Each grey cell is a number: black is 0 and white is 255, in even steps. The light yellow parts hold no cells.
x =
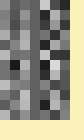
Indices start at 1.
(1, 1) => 146
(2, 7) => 94
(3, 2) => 76
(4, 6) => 51
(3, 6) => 152
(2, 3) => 147
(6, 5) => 196
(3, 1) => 134
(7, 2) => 25
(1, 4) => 96
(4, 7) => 137
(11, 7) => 121
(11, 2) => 134
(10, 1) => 125
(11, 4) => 96
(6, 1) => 184
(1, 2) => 91
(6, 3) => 116
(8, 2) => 87
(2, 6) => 178
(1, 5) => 201
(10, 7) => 67
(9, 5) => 129
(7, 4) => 96
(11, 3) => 184

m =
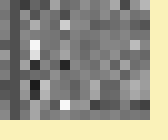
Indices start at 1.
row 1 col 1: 126
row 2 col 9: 122
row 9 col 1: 78
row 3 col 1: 132
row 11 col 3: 101
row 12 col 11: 122
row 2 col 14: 114
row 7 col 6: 103
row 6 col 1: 153
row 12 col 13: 115
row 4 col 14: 115
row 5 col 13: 129
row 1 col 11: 134
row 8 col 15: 155
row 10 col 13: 142
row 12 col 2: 80
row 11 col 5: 133
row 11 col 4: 166
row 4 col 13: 133
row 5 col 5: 120
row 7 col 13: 162
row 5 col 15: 133
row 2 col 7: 77
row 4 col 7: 100
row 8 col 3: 92
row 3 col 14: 96
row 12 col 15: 115
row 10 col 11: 103
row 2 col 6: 112
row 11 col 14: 80
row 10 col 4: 53
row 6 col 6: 131
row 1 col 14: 146
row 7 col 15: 121
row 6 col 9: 108
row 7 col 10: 110
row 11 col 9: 150
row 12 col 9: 116

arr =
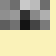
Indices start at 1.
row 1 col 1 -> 134
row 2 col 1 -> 143
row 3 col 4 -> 68
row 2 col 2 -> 153
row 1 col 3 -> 201

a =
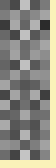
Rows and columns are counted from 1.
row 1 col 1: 102
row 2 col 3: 114
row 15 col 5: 162
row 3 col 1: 58
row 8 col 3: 111
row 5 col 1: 130
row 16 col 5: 132
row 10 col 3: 104
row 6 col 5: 141
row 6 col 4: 154
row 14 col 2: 79
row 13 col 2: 87
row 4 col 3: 192
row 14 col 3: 179
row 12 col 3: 166
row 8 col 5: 145
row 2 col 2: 153
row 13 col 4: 81
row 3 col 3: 101
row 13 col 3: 101
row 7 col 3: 192
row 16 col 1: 108
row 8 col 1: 116
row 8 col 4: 148
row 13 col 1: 170
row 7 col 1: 100
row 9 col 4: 95

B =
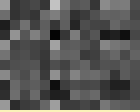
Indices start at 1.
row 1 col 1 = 157
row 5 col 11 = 134
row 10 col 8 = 109
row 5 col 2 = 66
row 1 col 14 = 77
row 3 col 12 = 102
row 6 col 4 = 67
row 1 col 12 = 122
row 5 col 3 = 74
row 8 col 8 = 131
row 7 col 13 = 91
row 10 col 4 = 106
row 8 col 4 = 101
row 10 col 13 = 55
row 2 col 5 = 109
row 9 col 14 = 74
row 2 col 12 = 97
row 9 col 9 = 71
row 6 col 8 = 100
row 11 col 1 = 153
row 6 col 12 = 103
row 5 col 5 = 61
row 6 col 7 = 98
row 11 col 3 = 59
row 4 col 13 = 15
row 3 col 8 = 37
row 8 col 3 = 76
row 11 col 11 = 119
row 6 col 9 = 58
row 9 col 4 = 93
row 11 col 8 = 60
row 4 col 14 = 71
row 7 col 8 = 90
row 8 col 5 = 58

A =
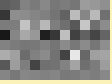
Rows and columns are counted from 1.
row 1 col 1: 93
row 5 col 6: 117
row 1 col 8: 118
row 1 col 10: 152
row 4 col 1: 24
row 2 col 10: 185
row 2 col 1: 54
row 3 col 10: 111
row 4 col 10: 69
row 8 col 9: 131
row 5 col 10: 118
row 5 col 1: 130
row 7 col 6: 114
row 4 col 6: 55
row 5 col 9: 139
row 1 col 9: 156
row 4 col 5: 31
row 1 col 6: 119
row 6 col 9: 103
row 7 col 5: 112
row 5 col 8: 120
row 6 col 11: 164
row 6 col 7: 67
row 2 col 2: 142
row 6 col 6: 114

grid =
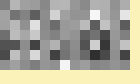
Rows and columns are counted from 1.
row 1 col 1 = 126
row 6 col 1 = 74
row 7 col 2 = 160
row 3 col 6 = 108
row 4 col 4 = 200
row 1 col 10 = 178
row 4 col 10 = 114
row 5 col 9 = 82
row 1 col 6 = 180
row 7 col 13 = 137
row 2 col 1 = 162
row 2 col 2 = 115
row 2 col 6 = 210
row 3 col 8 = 157
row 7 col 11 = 137
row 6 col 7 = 116
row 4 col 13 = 128
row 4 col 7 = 154
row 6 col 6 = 65
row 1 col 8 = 151
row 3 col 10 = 93
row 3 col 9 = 187
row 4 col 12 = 152
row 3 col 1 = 161
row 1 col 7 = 182
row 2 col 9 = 148
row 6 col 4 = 216
